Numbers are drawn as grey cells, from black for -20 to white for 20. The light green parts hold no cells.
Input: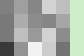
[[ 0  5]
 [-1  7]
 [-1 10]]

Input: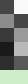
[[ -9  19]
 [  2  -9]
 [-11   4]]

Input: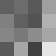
[[-5 -3]
 [ 0 -5]
 [ 1 -1]]

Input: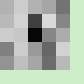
[[ 8 12]
 [ 9 13]
 [12 11]]

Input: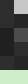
[[-13  11]
 [-13 -14]
 [-15  -8]]

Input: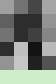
[[  5  -2]
 [ -5 -13]
 [ -2 -13]]
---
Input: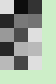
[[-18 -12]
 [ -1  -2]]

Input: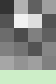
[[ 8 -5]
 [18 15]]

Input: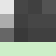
[[ -9 -10]
 [-10  -9]]

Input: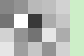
[[  3   9]
 [ 20 -11]]

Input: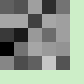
[[ -7   5]
 [  6 -10]]

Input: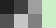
[[-10   5]
 [ 11   0]]

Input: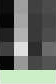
[[  5 -10]
 [  6 -11]]
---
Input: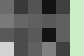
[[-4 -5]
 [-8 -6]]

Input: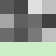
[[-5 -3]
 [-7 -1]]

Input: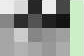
[[-13  -7]
 [ 12   1]]

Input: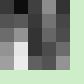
[[ -6 -11]
 [  3 -12]]

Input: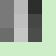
[[10 -9]
 [11 -8]]

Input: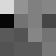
[[-2  0]
 [-7  1]]

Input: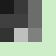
[[-10  -3]
 [ 10   0]]

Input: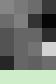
[[  0 -12]
 [ -4  -4]]
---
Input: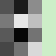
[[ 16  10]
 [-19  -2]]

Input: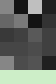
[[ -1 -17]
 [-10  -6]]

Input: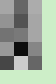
[[-7  6]
 [-1  6]]

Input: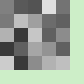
[[ 10   5]
 [-11  11]]

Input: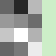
[[ 2 -3]
 [20  8]]

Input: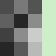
[[-14   2]
 [  2  12]]
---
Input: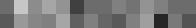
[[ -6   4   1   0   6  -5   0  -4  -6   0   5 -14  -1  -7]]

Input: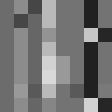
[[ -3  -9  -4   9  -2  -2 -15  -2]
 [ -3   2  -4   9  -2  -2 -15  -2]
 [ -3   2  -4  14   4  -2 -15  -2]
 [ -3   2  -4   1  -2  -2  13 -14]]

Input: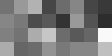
[[  1  -1  -8  -6 -12   4  -7 -13]
 [  7  -4  -3   3  -1   1   1  10]]

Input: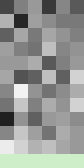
[[  8 -14   5   2  -1  -1]
 [  5   0  -2  10   1   3]
 [  6  -7  -5  10  -5  13]
 [ -2  11   0   7   3  13]
 [  1  11   5  -2   7   4]]

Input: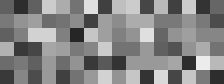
[[ -1   3   5  -3  -2   2 -10   5   2   7   7  -1  -1   3  -1  -8]
 [  8 -11  -9   6   5  -1   1  12  -2  -2   4  -5  -7   3   7  -2]
 [-11   1  -8   4 -10  -2   4  13   3  11 -12  14  -9  11  -1 -13]]

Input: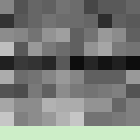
[[-12  -6  -4  -2  -3  -3  -4 -13  -5  -6]
 [ 10  -6   4  -1  -3  -5   3   6  -1  -2]
 [  7  -3  -2   1   4   1  -5  -5  -5   4]
 [  6   2   2   8   7   7   3   3  -4   0]]

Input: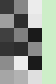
[[  5 -13  16]
 [-12 -13   2]
 [  6   8  15]]
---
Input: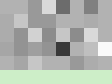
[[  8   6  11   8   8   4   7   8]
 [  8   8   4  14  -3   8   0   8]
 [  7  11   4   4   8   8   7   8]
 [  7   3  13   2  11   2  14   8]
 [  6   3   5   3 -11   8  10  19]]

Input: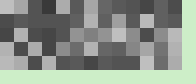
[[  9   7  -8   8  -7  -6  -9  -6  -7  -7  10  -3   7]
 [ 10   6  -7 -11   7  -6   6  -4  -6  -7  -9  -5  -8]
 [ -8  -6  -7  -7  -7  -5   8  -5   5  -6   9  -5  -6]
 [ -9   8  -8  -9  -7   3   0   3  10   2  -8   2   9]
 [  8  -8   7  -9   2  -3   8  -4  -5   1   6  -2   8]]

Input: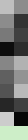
[[ 12 -19]
 [ 10   2]
 [  2 -12]
 [ -1 -10]
 [-18 -13]
 [  1   8]
 [ -5   3]
 [ -7   9]
 [-14 -10]]

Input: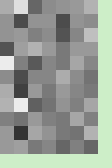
[[  4   5  -1   1  -4   0  -4]
 [  7  15  -4   2   3   4   8]
 [  3  -8   3   3  -8   3   2]
 [  3   4   0   2  -7   1  10]
 [ -7   5   8   4  -1   4   4]
 [ 17   0  -6   1  -1   6   1]
 [  2  -8   1   1   7   2  -2]
 [  7 -10   4  -1   4   1  -1]
 [  8  17  -5  -2   3   0   6]
 [  0  -2   4   0  -1   6   0]
 [  4 -12   6   3  -1  -2   8]]

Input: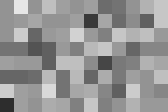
[[-13   5   3   7   6   0  11   0   3   8   4   4]
 [  3  16   3  10   5   3   5  -3  -2   3   8  11]
 [  3   4   6   3   3   5 -11   6  -3   2  -5  11]
 [  3  12  -4   4   5  13   4   0  11   8  10   4]
 [ -2  -2  -7  -5   4   0   9  11   4  -4   1   1]
 [  5   4   4  -5  10  10   2  -9  -1   0   8   6]
 [ -4  -4  -3   9  -2   9  -4   7  -1   5   3  10]
 [ 12   5   4  14  -2   6   7   1  -5  12   3   1]]

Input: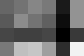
[[ -1  10  11   5 -13  18]
 [ -4  -2   1  -1 -16   3]
 [ -6   2  -2  -5 -18   3]
 [ -9 -10 -10  -9 -20 -11]]

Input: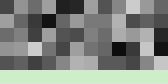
[[ -7  -5 -10  -6   1   8   7  -6  -6  -9   1  11]
 [ -9   3  -3   5 -15 -14   5  -7   1  12   4  -4]
 [  5  -4 -11 -17  -4   4  -1  -1   8  -8  -5  -8]
 [ -3   0 -10   5  -7  -8   0  -3   7   4   8 -14]
 [  3   4  12  -2  -9   5  -2  -4 -18 -11  11 -17]]

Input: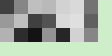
[[  8 -13 -17   3 -14  13   1]
 [-10   1  10   9  13  14  -2]
 [  4  10 -10  -7  14  15  -5]]
